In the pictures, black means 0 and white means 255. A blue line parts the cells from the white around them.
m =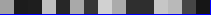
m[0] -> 161
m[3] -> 192
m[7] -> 209
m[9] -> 47

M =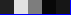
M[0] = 33
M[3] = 8
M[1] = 226
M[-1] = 22

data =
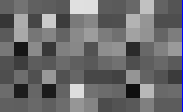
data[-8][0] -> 98
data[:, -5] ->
[90, 79, 112, 147, 113, 66, 103, 83]
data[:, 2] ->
[96, 70, 118, 139, 93, 80, 102, 105]
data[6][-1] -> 108
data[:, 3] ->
[93, 203, 133, 56, 88, 152, 27, 95]
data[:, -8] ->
[224, 122, 138, 136, 95, 102, 221, 150]
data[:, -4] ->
[104, 179, 162, 42, 78, 149, 15, 89]
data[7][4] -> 109
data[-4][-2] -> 104
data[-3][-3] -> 99
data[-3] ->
[78, 110, 80, 152, 81, 102, 71, 71, 66, 149, 99, 83, 59]
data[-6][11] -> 101
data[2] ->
[90, 169, 118, 133, 99, 138, 157, 124, 112, 162, 147, 101, 125]
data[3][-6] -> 142
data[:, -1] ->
[84, 78, 125, 154, 90, 59, 108, 92]
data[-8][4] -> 88
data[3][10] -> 104
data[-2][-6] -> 108
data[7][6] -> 133
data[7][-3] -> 128
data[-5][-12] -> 22
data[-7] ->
[54, 173, 70, 203, 60, 122, 135, 78, 79, 179, 149, 78, 78]

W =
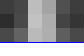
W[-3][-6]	61
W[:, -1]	[61, 53, 73]
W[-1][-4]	186
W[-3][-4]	189
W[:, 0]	[61, 45, 73]

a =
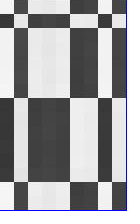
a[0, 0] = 243
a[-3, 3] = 69
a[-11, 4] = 236
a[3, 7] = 242
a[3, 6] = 69
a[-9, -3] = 66
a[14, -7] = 235
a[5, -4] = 62
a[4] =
[242, 71, 235, 231, 236, 63, 67, 242, 68]
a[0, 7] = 242
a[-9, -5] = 238
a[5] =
[243, 73, 236, 230, 235, 62, 68, 242, 69]
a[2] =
[242, 73, 234, 230, 236, 64, 66, 242, 69]
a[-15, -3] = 68
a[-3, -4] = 235
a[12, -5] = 66
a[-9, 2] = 236
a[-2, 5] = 62
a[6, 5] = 63
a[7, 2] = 62
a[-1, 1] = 70
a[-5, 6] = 234
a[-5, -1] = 232
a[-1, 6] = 67
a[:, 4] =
[236, 64, 236, 234, 236, 235, 238, 63, 66, 65, 64, 64, 66, 237, 236]
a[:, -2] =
[242, 58, 242, 242, 242, 242, 243, 57, 59, 58, 57, 57, 59, 242, 241]
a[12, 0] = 58
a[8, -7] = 63
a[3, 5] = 64
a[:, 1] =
[73, 231, 73, 72, 71, 73, 70, 230, 229, 230, 230, 230, 227, 70, 70]
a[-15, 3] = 231
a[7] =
[55, 230, 62, 67, 63, 238, 236, 57, 234]
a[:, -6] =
[231, 68, 230, 229, 231, 230, 232, 67, 68, 69, 67, 68, 69, 231, 231]

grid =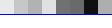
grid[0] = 233
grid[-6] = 178
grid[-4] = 113
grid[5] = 106

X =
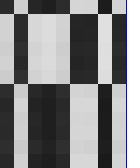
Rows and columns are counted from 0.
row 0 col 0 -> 42
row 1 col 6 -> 36
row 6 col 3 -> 33
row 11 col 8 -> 212
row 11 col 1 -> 209
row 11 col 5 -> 215
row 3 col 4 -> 205
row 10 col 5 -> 210
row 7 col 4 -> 41
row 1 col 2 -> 215
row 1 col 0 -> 210
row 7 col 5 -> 215
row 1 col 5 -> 37
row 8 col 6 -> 211
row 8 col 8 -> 209
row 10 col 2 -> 42
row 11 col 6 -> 215
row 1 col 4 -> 210
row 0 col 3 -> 31
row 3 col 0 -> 206
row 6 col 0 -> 45
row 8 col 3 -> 31
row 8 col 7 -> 28
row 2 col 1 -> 42
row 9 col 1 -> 207
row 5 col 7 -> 221
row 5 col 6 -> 41
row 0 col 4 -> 44
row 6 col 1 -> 203

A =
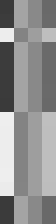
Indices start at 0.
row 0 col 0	58
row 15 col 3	105
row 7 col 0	58
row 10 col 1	131
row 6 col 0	59
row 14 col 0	58
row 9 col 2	158
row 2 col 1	131
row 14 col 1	164
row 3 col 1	164
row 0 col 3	105
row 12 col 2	158
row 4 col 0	60
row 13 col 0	235
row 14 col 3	105
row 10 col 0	237
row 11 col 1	131
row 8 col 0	238
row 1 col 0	60
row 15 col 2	137

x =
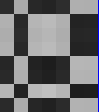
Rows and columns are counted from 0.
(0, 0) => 44
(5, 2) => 37
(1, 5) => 35
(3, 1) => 40
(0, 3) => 36
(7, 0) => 42
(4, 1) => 176
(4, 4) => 39
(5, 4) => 41
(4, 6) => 181
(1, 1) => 41
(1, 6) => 36
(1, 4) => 176
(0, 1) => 170
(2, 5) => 38
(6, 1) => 35
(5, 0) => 41

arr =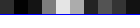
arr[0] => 45
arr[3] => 125
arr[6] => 35
